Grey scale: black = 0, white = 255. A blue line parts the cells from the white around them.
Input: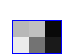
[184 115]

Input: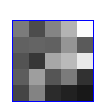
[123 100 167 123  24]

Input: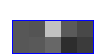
[87 89]

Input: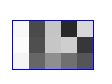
[248  79 143]

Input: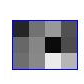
[ 37 134 235]

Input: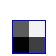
[92 63]

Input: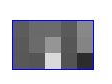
[ 92 107 218]

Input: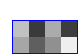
[193  95]
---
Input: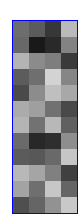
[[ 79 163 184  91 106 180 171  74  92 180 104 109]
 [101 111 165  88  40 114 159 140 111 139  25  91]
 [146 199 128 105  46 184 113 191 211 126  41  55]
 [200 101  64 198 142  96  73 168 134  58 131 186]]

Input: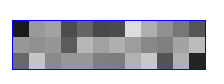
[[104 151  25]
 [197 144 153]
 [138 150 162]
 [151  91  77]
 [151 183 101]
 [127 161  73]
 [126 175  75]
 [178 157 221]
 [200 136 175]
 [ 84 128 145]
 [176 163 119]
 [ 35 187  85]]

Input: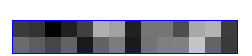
[[107  58]
 [ 93  52]
 [ 70   2]
 [ 99  32]
 [ 25  65]
 [ 99 175]
 [124 161]
 [ 27  33]
 [115 117]
 [127 117]
 [129  77]
 [197 168]
 [100 180]
 [ 58  61]]

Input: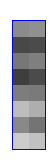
[[204 137 189 125  62 119  72 139]
 [193 116 174 122  75 127  75 144]]

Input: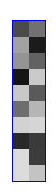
[[220 220  41 210 110 200  21 148 162  74]
 [195  60  58 213 182  90 201  98  27 113]]

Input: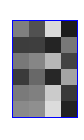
[[138 122  58 120  61 127]
 [143 128 104 134  62  81]
 [220 203  39 183  36 218]
 [ 34  57 164  67 120  28]]
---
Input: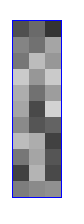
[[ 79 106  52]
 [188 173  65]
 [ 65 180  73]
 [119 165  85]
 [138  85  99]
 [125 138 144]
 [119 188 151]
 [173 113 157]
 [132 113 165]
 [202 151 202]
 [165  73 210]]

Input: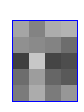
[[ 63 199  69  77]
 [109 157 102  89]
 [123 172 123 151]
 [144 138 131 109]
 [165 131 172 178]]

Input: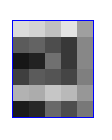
[[ 91  99  77  56 135]
 [ 63  91  84  69 127]
 [ 28  40 105  77 120]
 [ 22  34 112  56 135]
 [219 211 192 227 159]
 [178 172 198 185 151]]

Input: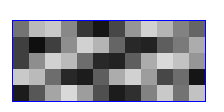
[[ 63  15  63 142 209 180 101  40  34  94 122 172]
 [201 186 109  40  28  94 172 209 157  71 109  21]
 [ 28  87 165 217 157  79  28  47 130 201 115 194]
 [115 186 201 136  55  21  71 150 209 180 130 101]
 [ 63 142 209 186 109  40  34  94 172 217 194 150]]

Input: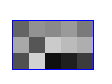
[[ 80 210  16  32  60]
 [100 146 138 154 122]
 [168  86 203 187 174]]

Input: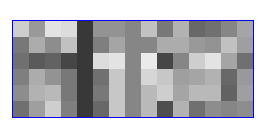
[[112  90  98  70  56 220 227 134 234  70 134 206 227 165 112]
 [120 172 141 193  56 127 165 134 134 172 172 153 147 193 159]
 [127 172 147 120  56 112 199 134 214 199 159 165 178 104 153]
 [141 178 185 120  56 120 199 134 185 206 165 185 185  98 159]
 [112 159 206 127  56 104 199 134 185  78 178 112 141 134 141]
 [206 153 227 220  56 147 147 134 193 120 178 104 112 134 165]]
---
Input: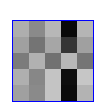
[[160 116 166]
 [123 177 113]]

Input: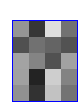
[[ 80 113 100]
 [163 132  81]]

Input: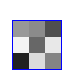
[[243 103 232]
 [ 33 220 132]]

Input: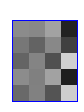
[[119  99 136]
 [100 132  80]]

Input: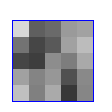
[[115  70  89]
 [ 70  62 141]]

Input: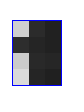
[[ 45  37  33]
 [203  41  38]]

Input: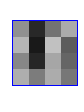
[[181  25 193]
 [135  38 166]]

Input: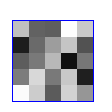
[[ 29 106 157]
 [ 93 121 184]]
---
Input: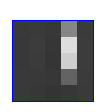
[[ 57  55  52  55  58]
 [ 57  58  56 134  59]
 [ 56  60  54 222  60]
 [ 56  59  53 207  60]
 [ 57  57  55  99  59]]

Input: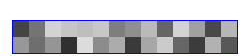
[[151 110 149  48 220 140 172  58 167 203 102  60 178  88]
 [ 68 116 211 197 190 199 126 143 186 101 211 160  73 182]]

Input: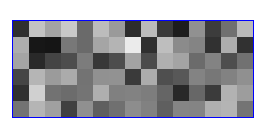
[[115 181 160  64 144  95 112 141 129  95 133 132 175 180 116]
 [ 47 195 164 201 106 188 154  45 187  58  28 145  60 112 185]
 [173  23  21 120 106 165 180 235  47 190 139 132  49 173  49]
 [164  41  68  77 124  56  77 163  75 176 164 107 131  78 113]
 [ 69 181 155 171 115 145 146  58 172  79  88 131 119 130 144]
 [ 48 208 114 108 116 175 128 130 125 101  40 103  59 178 157]]

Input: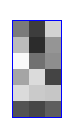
[[ 83  70  94]
 [122  61 210]
 [187  44 149]
 [249 113 142]
 [165 219  68]
 [219 202 198]]

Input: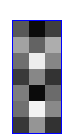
[[ 55 149  50]
 [ 88  11  63]
 [162  99 173]
 [111 237 134]
 [ 58 135  51]
 [125  11 107]
 [112 243 137]]

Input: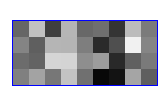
[[128 163 119 195 112   8  19 165  95]
 [102 193  63 181 104 111  52 188 123]
 [132  95 181 180 126  42  79 241 133]
 [108  99 213 212 142 156  41  96 122]]

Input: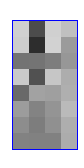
[[130 129 129 172]
 [208  76 208 192]
 [205  45 210 155]
 [115 116 125 151]
 [202  81 198 173]
 [105 162 159 175]
 [156 131 148 186]
 [141 125 144 174]]

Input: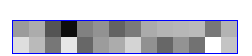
[[222 186 119 230 103 156 172 212 145 103 147 114 255 196]
 [155 172  84  13 129 146  99 122 171 180 183 186 120 179]]

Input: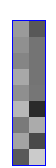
[[ 89 203]
 [154  88]
 [144 116]
 [133 116]
 [168 116]
 [143 118]
 [184  42]
 [122 171]
 [163  73]]
